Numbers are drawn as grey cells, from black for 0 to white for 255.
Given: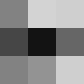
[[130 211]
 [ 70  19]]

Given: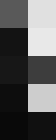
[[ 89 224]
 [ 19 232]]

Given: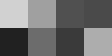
[[209 160]
 [ 33 108]]

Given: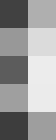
[[ 65 175]
 [152 219]]

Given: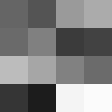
[[101  84]
 [106 128]]

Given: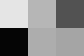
[[229 182]
 [  5 173]]

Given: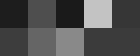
[[ 29  78]
 [ 61 101]]

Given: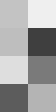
[[195 239]
 [190  63]]
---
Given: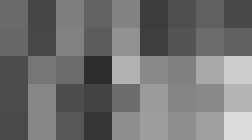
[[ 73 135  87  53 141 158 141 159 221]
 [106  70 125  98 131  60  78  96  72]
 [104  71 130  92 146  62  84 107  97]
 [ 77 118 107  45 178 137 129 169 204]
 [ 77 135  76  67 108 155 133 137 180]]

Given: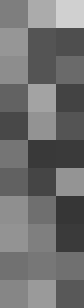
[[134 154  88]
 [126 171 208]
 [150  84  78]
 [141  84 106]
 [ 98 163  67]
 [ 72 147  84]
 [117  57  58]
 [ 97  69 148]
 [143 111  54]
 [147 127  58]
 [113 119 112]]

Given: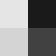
[[212  65]
 [229  26]]

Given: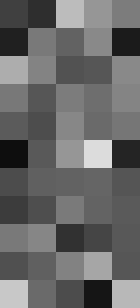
[[200 106  76  21 184]
 [ 64  46 188 150 124]
 [ 32 121  98 137  27]
 [173 131  82  86 137]
 [120  86 124 110 132]
 [ 91  77 135 106 118]
 [ 14  89 150 220  36]
 [ 76  96  98 101  85]
 [ 60  78 122  99  90]
 [121 134  49  69  88]
 [ 80  96 130 166  86]]

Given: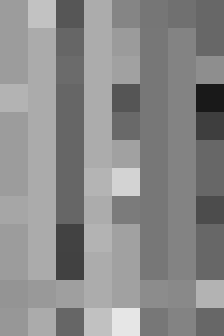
[[151 171 102 193 230 119 131 103]
 [156 194  86 172 133 118 112 103]
 [156 171 102 172 155 119 131 103]
 [156 171 107 172 161 119 131 142]
 [179 171 102 172  85 119 131  25]
 [156 171 102 172 105 119 131  62]
 [156 171 102 172 161 119 131 103]
 [156 171 102 180 211 119 131 103]
 [166 171 102 172 123 119 131  76]
 [156 171  66 179 161 119 131 103]
 [156 171  65 172 161 119 131 103]
 [148 153 159 172 161 140 137 179]]

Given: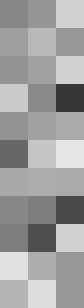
[[180 221 151]
 [136 150 209]
 [158 185 151]
 [147 161 209]
 [202 138  54]
 [147 161 170]
 [103 197 229]
 [169 173 170]
 [136 126  73]
 [125  78 209]
 [225 173 151]]
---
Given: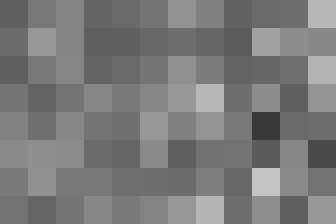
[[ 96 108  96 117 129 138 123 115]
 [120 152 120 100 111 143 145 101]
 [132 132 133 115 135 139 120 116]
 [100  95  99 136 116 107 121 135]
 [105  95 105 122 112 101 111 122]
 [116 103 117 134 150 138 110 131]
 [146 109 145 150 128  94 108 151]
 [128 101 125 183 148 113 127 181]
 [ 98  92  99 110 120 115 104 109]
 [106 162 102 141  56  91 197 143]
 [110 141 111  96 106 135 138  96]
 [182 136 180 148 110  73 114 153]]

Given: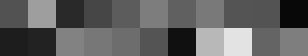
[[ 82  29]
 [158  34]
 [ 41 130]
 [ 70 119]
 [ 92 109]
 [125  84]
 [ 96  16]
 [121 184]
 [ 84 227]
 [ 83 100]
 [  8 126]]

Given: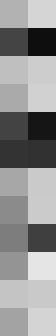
[[178  68 191 170  67  51 167 139 125 148 196 163]
 [213  14 205 209  21  49 202 203  63 229 201 212]]

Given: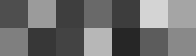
[[ 78 127]
 [155  55]
 [ 62  67]
 [105 183]
 [ 61  38]
 [212  92]
 [165 137]]

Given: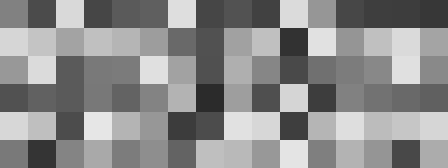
[[129 214 152  81 215 121]
 [ 75 196 219  97 191  52]
 [217 163  90  90  76 132]
 [ 70 192 121 120 230 169]
 [ 90 181 123  99 180 124]
 [ 95 157 224 131 151 142]
 [222 105 162 179  60  99]
 [ 70  81  80  43  76 191]
 [ 82 161 175 158 225 185]
 [ 65 192 134  79 215 152]
 [219  50  73 213  62 228]
 [150 225 112  61 181 127]
 [ 71 149 124 129 222 179]
 [ 62 192 136 114 188 149]
 [ 61 218 224 105 198  72]
 [ 55 164 137  96 214 172]]

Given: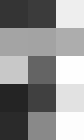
[[ 52 164 200  36  42]
 [ 59 163 100  64 137]
 [238 173 254 226 253]]
